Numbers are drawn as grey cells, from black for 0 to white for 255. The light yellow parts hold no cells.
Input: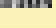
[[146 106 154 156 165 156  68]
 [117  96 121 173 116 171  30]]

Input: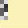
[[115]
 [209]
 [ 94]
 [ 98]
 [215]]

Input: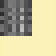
[[ 55 122  99  83]
 [ 52 124  98  82]
 [ 93  92  88  84]
 [ 45 132 101  78]
 [111  72  83  86]
 [ 52 126 102  81]
 [111  79  86  90]
 [116  73  81  88]
 [ 58 119  97  80]]

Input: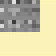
[[ 99 100  67 108 174]
 [139 136 136 138 138]
 [209 162 169 114  96]
 [141 128 123 131 143]
 [138 136 136 138 138]
 [101 178 159 105 110]
 [216 160 180 136  98]
 [129 145 142 132 132]]

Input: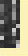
[[ 63  55  44]
 [114  56  54]
 [109  46  43]
 [ 81  59  50]
 [ 61  54  51]
 [162  46  40]
 [ 63  47 187]
 [ 51  50  43]
 [ 74  54  49]
 [199  43  42]
 [ 46  53 152]
 [ 55  41 209]]

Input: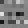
[[ 68 158 196 141]
 [134 125 124 136]
 [132 131 131 132]
 [223  70  22 132]
 [145 121 119 130]
 [ 20  69 184 199]
 [131 134 133 132]]

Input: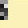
[[152]
 [ 25]
 [ 53]
 [152]
 [ 14]]
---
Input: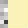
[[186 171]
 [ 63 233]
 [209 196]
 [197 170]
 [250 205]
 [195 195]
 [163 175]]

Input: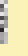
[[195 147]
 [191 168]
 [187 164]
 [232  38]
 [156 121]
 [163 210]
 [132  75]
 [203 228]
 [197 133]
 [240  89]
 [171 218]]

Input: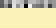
[[148  63 184 107 118 130 240   4 203 147 225  59 146  92]
 [152 139 193 143 164 186 183 109 182 199 217 126 179 100]]

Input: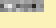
[[163 164 136 167 136 164 189 142 175 140 131]
 [137 157  38 118 123 131  93 160 235 204  86]
 [159 153 143 163 155 175 158 159 160 165 154]]

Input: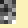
[[253 136  60  98]
 [156 158 222 132]
 [ 63 154  88  89]
 [166  88  34  60]
 [100 130  59 135]
 [ 62 126 140  30]]

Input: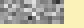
[[121 164 170 110 135 142 154 124 145 119 123 149 161 141 127 172]
 [110 132 134  98 125 126 212 118  47 161 144 150 158 203 152 159]
 [143 156 216 185 179 111 144 240 143 137 138 149  98 140 166 153]
 [105 192 123 140 123 184 189 143 204 219 164 132 175 189 123 110]
 [187 190 141 157 145 167 155 210 127 100 126 180 212 123 223 151]
 [130  51  84 154 132 126 157 223 196 196 118 154 123 177 155 116]]
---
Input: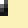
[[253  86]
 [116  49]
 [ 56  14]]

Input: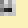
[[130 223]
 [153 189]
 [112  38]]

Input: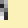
[[133 184]
 [ 33 164]
 [142 113]]

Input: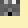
[[ 86 188]
 [ 97 101]
 [ 95  87]]

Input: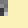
[[117 124]
 [141 114]
 [ 56 138]]

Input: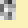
[[213 120]
 [106 196]
 [101 244]]
